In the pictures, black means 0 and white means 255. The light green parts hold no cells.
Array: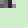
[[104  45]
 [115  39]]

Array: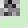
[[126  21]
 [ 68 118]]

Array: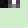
[[12 71]
 [17 94]]

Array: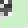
[[242  92]
 [ 58  52]]

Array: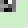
[[ 23 245]
 [151  85]]

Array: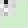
[[ 34 222]
 [183 220]]

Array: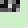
[[ 24 161]
 [ 21 215]]
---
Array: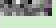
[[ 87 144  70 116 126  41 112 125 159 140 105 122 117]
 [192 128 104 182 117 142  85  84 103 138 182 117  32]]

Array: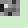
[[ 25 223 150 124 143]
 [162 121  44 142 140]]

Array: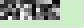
[[ 40  43 151  20 210  95 229 163   8 115  46  48  12 104  54]
 [205  62   9  85  22 247 191 131   7 133  95  76  99  65 182]]

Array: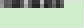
[[155  87  92  44  46  85 166  91  39  36 147  34  61  97  41  83]]

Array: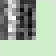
[[ 90  70 197 221 133  62 113  73  66]
 [ 94 127 230 157 141  70  66   2 123]
 [113  78 170 194 136  40  91  29  87]
 [ 81  72 247 202 104 112  99  52 136]
 [104  86 199 184  60  47 111  77 167]]

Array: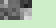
[[134 150 111 112 111  60  31  49]
 [109  68  98 121 102 143 188 173]]
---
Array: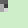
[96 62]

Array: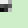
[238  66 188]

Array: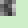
[161  59  69 143]

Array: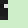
[ 31 224]

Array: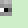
[167 157  98]

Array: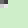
[106 232]

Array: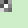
[132 252 107]

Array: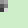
[145 129]
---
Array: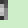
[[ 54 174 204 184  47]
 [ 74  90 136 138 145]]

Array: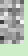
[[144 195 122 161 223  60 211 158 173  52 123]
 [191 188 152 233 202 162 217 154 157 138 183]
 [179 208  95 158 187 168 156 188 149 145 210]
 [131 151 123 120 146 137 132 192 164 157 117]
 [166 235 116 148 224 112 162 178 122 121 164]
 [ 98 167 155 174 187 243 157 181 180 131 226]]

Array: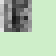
[[219 196 193 176 204 200 202 227]
 [145 103 108 122 125 117 101  95]
 [149 171 145 171 163 115 157  94]
 [ 66  75  48  41  22  28  52  77]
 [106  80  94  96  47  53  71  55]
 [112  70  98 139  97 120  83 109]
 [ 73  65 160 140  42 115 135 116]
 [140 160 140 170 167 144 148 169]]

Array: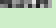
[[ 59 140]
 [ 73 122]
 [ 67  40]
 [157 133]
 [143  84]
 [104  69]
 [142 174]
 [136  50]
 [225 158]
 [ 49  28]
 [ 90 183]
 [ 64  99]
 [170 169]]

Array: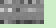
[[ 92 130 200 133 130  61]
 [158 131 151 131 134 146]
 [177 129 211 135 127 119]
 [123 136 131 130 134 102]
 [132 130  89 134 126  63]
 [ 96 129 141 133 128  94]
 [164 131 148 131 129  71]
 [ 77 132 179 131 132  64]
 [170 130 167 133 126  88]
 [120 132 144 131 134 107]
 [150 131 142 132 133  82]]

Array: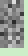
[[139 138 118 140 119  65 151 160  57 143 125 130]
 [134 163 129  95 156 104 166 107  86 103 129 117]
 [114  64 179 163 103 138 118 183 150 209 112 197]
 [220 128 117 130 124  42 100 144 106 120 180 171]
 [ 86 103 162 146 114 117 163 175  86 187  89 157]
 [153 146 150  60 175 123 151  80 126 107 141 149]]

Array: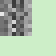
[[110 128 106 231 116 116 116 108 122]
 [138 107 116 153 134  94 111  94 115]
 [139 173 145  96 149 150 178 149 160]
 [ 59  62 184  75  59 211  53 212  60]
 [138 107 116 153 134  94 111  94 115]
 [ 67  76  97 146  76 117  81 117  67]
 [167 161 160  92 163 159 169 149 162]
 [155 185 151 164 160 140 186 136 185]]

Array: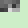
[[106 103  58]
 [118  96  70]
 [113 146 218]
 [ 98  54 172]
 [ 85 119 169]]
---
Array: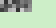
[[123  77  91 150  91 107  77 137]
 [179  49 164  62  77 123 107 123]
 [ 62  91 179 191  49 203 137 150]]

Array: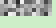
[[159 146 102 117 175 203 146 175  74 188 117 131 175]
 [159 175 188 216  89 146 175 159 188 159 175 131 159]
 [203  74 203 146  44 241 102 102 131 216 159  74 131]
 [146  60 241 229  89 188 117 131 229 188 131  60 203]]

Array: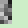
[[160 160  28]
 [145 188  42]
 [175 115  58]
 [203  87  87]
 [145 102 129]
 [ 71 129 188]]

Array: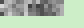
[[216 187 160 119 160 160 187  66 119  66  80 148  95 132 160 175]
 [160 148 175 148 132 148 187 107 119  95  80 119 107 148 132 175]
 [ 80 175 187 160 119 132 175 187 132 187 107  95 132 148 132 132]
 [ 80 160 202 160 148 119 202 132 132 107  80  95 107  95 148 175]]

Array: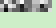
[[150  13 150  97  97  43  84 125 180 137  84  71 222]
 [ 97 234 180  84 180 249 113 113 194 194 234 206 137]
 [206  71 234 206  97  28 125 113 166 166  28 125 137]]

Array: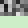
[[126  97 113  82 223 168 126]
 [181  23 181 113 168  82  97]
 [195  39 195  68  97 140  68]
 [ 39 153 208 113  39 140 126]]

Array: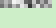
[[114 169 114 184 142 229 199  54 156 229 128 184 142]
 [142 184 156 243 229 213 101  86 199 101 169 114 199]]

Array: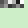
[[109 153  54  82 140  70]
 [ 82 124 238 178  25 252]]
